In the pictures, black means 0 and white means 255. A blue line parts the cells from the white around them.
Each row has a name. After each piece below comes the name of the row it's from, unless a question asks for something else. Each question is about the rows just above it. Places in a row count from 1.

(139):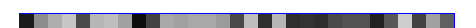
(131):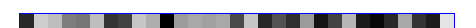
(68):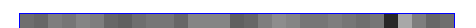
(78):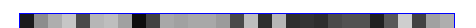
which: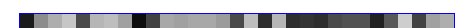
(78)
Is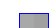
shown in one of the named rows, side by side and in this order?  yes
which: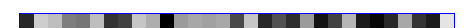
(131)

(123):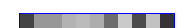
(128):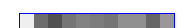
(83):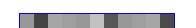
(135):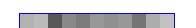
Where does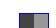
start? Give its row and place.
(123), 1
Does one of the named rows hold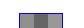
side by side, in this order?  yes

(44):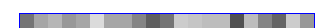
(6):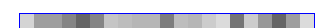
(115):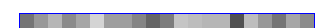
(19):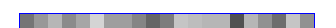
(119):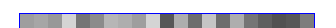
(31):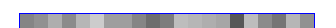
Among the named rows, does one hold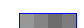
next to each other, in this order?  no
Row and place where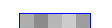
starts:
(31), 3
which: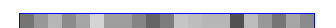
(115)
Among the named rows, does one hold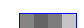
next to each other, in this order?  yes
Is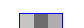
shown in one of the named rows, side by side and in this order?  yes
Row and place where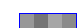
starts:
(115), 18

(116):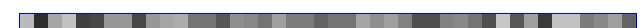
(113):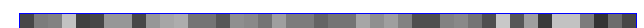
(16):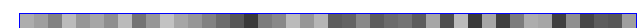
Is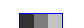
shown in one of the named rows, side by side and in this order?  no
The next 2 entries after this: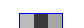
64,124
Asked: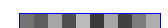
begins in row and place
(16), 28
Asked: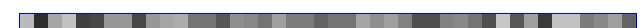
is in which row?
(116)

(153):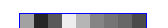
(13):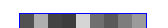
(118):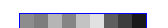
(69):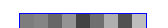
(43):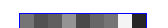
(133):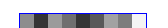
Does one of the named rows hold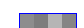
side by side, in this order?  yes
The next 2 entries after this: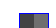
175,81
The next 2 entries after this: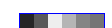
103,74
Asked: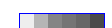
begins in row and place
(153), 4

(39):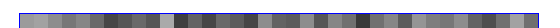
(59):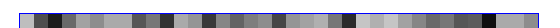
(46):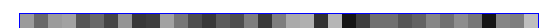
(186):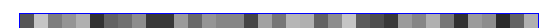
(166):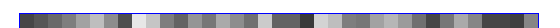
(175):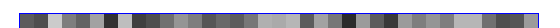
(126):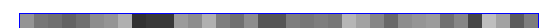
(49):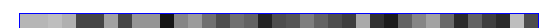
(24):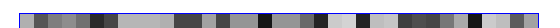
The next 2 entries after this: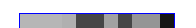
149,149
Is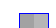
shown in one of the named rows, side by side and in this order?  yes
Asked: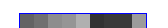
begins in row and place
(126), 4
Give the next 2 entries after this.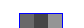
57,63
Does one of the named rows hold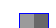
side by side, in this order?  yes
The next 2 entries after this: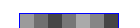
70,63
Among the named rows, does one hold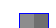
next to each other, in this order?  yes

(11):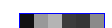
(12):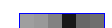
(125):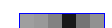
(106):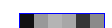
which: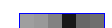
(12)
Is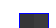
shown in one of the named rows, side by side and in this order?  no

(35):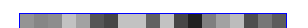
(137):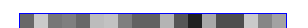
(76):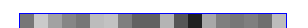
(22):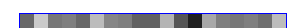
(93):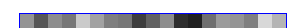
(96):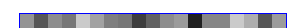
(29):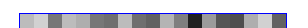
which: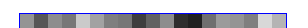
(93)
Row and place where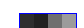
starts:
(93), 12
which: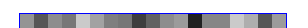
(96)
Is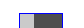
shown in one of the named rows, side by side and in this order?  no
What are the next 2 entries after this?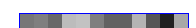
78,78
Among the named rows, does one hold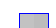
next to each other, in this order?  no

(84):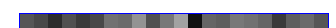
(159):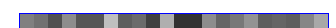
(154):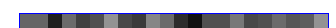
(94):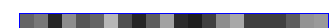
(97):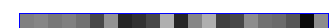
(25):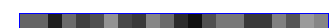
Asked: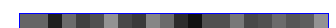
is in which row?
(154)
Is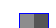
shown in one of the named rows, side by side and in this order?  yes
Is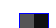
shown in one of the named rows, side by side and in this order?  no
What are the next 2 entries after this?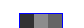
120,147

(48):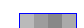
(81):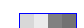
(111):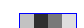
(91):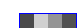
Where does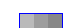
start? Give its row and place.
(48), 1
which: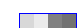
(81)
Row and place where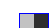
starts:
(111), 1
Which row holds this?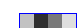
(111)

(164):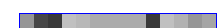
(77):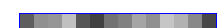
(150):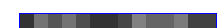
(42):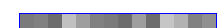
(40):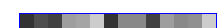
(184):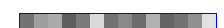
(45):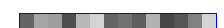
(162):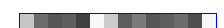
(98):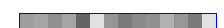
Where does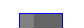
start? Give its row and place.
(150), 9
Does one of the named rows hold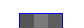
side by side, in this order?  no
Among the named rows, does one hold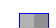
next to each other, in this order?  no
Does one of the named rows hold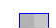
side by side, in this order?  no
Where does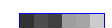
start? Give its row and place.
(40), 1
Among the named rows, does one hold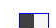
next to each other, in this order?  yes
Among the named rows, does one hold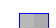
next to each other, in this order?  yes

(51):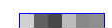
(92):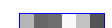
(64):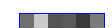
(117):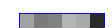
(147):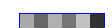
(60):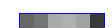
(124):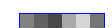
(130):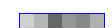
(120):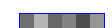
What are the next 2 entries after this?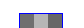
130,78
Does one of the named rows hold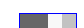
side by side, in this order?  no
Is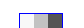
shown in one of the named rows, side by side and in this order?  yes
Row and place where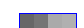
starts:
(60), 1
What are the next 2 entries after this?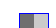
84,90
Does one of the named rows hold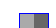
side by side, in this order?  yes

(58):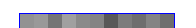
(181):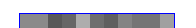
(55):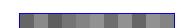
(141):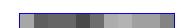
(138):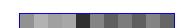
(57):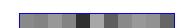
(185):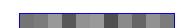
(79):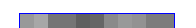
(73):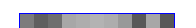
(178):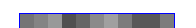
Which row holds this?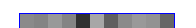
(57)
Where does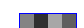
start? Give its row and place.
(57), 4
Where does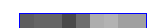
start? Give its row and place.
(141), 2
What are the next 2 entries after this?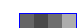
179,160
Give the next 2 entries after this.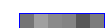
110,132

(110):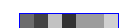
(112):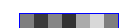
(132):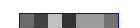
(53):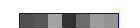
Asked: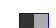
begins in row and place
(112), 4
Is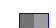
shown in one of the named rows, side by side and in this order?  no
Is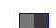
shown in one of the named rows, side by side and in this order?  no
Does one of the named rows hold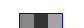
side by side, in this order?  no
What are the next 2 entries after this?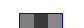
51,171
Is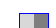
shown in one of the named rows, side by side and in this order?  yes
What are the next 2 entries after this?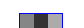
216,127

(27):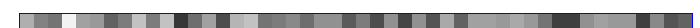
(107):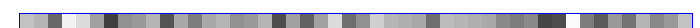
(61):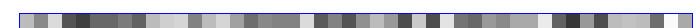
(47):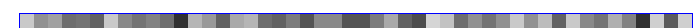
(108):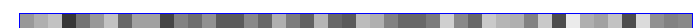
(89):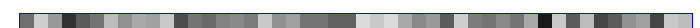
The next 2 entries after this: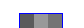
181,137
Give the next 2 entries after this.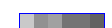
98,219

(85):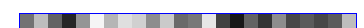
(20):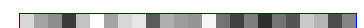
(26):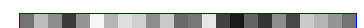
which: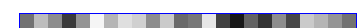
(26)
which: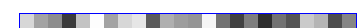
(20)
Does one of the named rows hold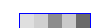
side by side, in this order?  yes

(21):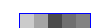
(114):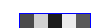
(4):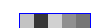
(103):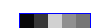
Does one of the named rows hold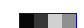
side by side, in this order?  yes
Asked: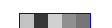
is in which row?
(4)
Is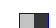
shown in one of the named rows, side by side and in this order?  yes
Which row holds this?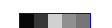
(103)

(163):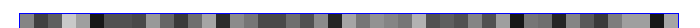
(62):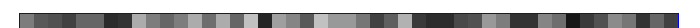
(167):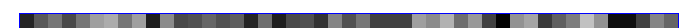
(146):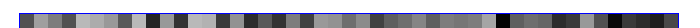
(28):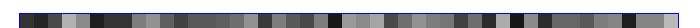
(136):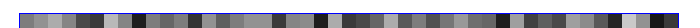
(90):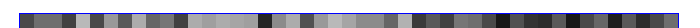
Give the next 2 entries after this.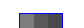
125,23
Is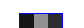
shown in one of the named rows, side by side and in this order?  no
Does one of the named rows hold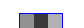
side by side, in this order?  no
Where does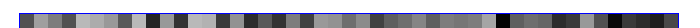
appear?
(146)
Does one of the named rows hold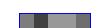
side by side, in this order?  no

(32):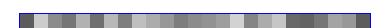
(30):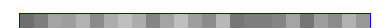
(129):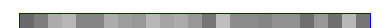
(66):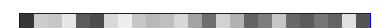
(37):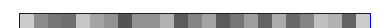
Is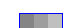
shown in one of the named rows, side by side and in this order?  no
